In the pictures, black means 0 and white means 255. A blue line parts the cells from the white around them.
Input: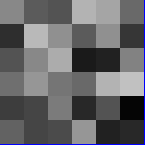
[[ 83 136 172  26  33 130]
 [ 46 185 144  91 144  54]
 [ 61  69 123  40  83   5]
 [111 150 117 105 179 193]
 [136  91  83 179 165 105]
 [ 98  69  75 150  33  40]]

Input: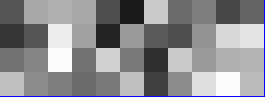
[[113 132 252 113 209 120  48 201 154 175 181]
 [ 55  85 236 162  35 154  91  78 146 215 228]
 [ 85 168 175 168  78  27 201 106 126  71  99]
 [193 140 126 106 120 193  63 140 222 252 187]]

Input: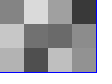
[[179  79 191 146]
 [132 218 160  57]
 [199 113 106 140]]

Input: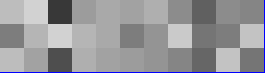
[[125 181 210 181 169 125 148 202 117 125 195]
 [189 162  78 175 162 156 148 133 102 195 117]
 [189 210  56 156 169 162 175 140  96 140 133]]

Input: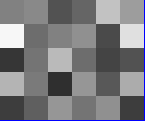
[[ 54 116 186 109  68  82]
 [ 61  95 150 116 144  61]
 [247 109 129 144  74 224]
 [129 137  82 101 194 157]
 [180 122  47 150  88 172]]

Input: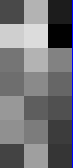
[[117 179 130]
 [110 138 102]
 [152  94  80]
 [144 124  60]
 [ 67 159  53]
 [ 73 179  28]
 [207 220   1]]

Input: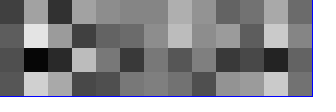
[[ 86 208 169  72  79 120 127 114  79 147 155 202 114]
 [ 93 228 155  64  99 107 141 188 141 155  93 202 133]
 [ 64 162  49 162 141 133 133 175 147  99 114 169 107]
 [ 79   6  41 188 120  57 120  86 127  57  72  35  99]]

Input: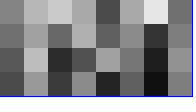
[[132 183 202 169  75 169 230 112]
 [112 161 104 176  96 139  52 126]
 [ 75 153  59 139  36  96  16 126]
 [ 88 189  44  81 161 118  30 146]]

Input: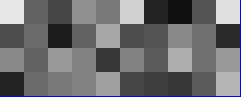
[[137  99 152 129  55 129  92 173 113 152]
 [ 36 107 121 129 160  70  62  55  92 180]
 [231  99  70 144 121 209  36  16  84 224]
 [ 78 107  28  99 166  78  84 137 113  42]]
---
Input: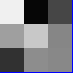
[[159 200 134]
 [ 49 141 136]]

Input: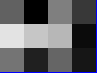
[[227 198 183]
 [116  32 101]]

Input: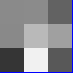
[[137 185 160]
 [ 53 241  88]]

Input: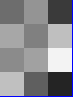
[[167 128 191]
 [139 161 243]]

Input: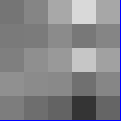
[[122 123 139]
 [127 143 153]]

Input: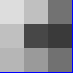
[[192  71  58]
 [182 154 113]]

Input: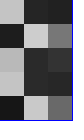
[[ 29 205 119]
 [185  42  51]]
